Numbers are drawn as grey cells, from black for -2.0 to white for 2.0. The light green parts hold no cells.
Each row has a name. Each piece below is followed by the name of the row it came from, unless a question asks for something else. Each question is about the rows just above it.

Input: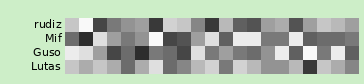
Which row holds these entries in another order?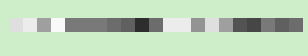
Mif
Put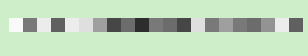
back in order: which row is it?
Guso
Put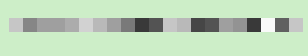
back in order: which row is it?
rudiz
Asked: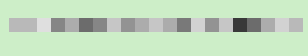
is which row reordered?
Lutas
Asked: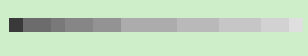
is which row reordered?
Lutas
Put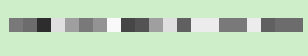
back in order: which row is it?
Mif

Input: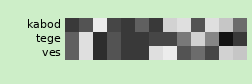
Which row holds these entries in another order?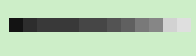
tege
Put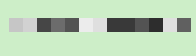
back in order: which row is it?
ves

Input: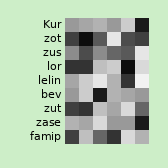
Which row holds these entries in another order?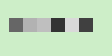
famip
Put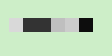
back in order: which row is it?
lor
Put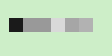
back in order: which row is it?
zase
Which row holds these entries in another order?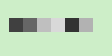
famip

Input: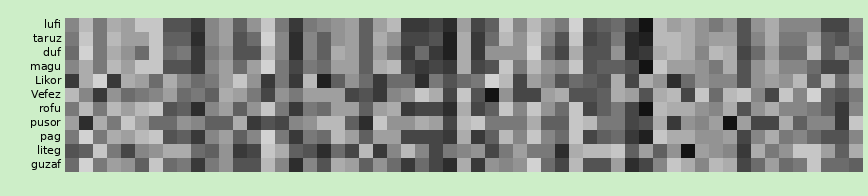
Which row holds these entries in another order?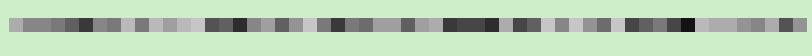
rofu
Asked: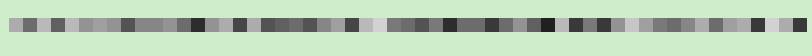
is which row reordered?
Likor
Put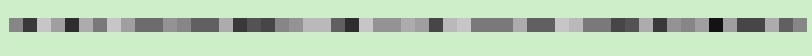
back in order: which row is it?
pusor
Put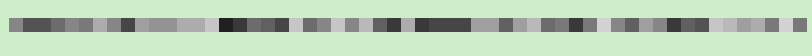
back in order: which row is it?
pag
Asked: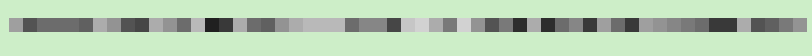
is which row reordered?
duf
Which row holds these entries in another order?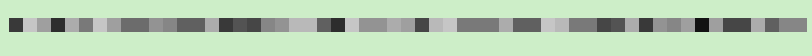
pusor
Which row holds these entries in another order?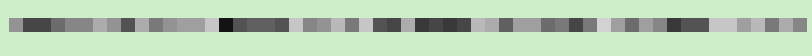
magu

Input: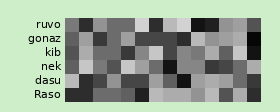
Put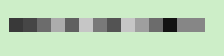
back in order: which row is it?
nek
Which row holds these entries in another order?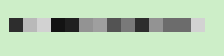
ruvo
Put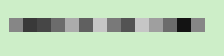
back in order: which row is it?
nek
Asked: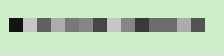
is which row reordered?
kib
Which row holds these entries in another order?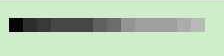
gonaz

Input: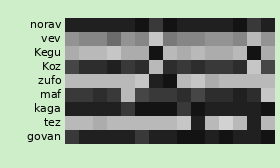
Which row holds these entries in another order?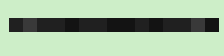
kaga
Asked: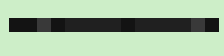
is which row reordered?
kaga
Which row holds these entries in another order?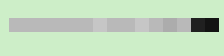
zufo
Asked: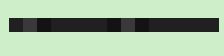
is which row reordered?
norav
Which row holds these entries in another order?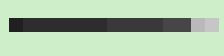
Koz
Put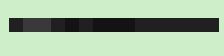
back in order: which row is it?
govan
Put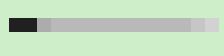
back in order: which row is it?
tez

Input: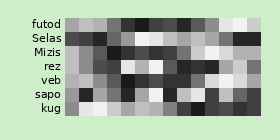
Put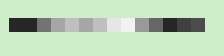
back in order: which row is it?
Selas
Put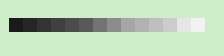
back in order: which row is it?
futod
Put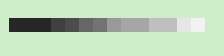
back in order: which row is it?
Selas
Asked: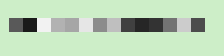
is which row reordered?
futod

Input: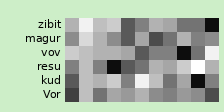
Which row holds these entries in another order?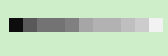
zibit
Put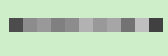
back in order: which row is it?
Vor
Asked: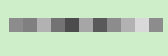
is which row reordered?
magur
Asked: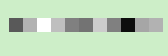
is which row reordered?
resu
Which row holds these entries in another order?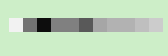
vov
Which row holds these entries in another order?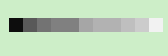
vov
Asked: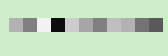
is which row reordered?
vov

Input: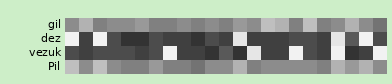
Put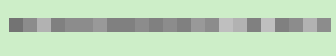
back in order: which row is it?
gil
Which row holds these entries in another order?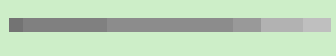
Pil
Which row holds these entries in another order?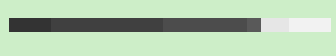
dez
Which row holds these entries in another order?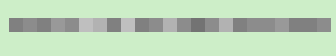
gil
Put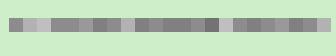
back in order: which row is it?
Pil

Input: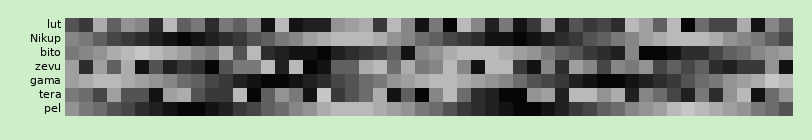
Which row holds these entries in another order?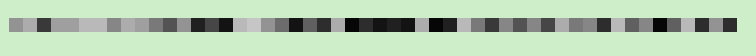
bito
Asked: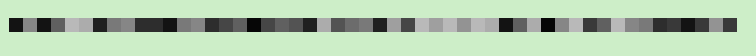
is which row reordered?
Nikup
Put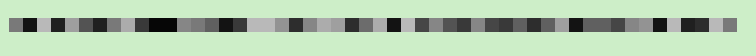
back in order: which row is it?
zevu
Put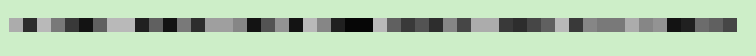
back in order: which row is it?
Nikup
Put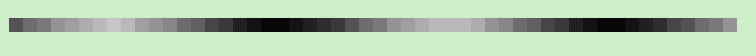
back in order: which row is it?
pel

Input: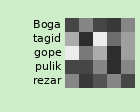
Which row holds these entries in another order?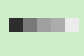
gope
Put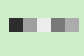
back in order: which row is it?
gope
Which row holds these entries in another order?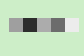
tagid
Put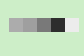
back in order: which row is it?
gope
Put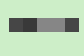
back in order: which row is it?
Boga
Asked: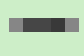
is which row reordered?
Boga
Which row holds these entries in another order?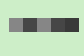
Boga

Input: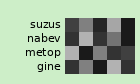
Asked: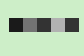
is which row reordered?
nabev
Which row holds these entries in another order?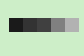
metop
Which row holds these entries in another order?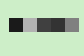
metop
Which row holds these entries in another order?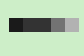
nabev
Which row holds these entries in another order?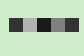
gine

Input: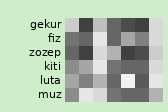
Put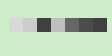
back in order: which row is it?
gekur
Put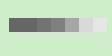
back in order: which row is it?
fiz
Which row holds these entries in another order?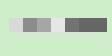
kiti

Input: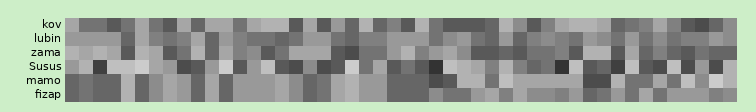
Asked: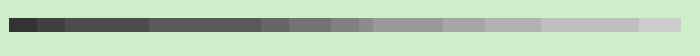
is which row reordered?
Susus
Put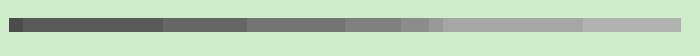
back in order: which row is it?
kov
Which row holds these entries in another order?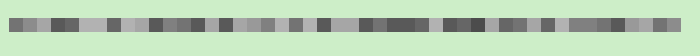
zama

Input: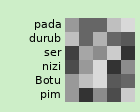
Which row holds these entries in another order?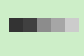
ser
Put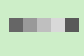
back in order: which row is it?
Botu
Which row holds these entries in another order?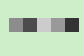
pim
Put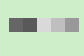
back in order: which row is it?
Botu
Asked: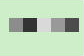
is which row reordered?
nizi
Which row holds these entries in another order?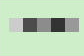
pim

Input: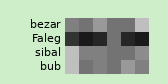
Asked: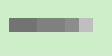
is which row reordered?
sibal
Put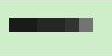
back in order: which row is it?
Faleg
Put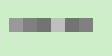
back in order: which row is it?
bub
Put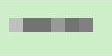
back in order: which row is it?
bezar
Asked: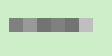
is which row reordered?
bub
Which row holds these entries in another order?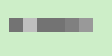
bezar
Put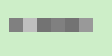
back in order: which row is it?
bub

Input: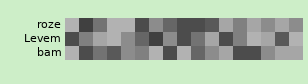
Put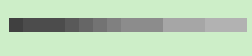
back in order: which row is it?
roze
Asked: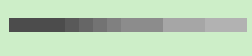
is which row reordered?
bam
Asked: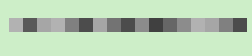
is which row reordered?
Levem
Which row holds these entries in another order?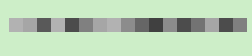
Levem
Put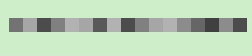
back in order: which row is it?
Levem
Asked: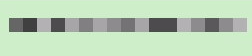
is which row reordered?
roze

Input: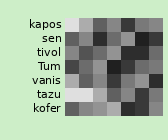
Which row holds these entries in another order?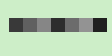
sen
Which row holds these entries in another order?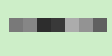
vanis
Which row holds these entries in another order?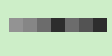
tivol
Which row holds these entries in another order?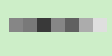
kapos
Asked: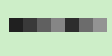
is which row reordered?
sen

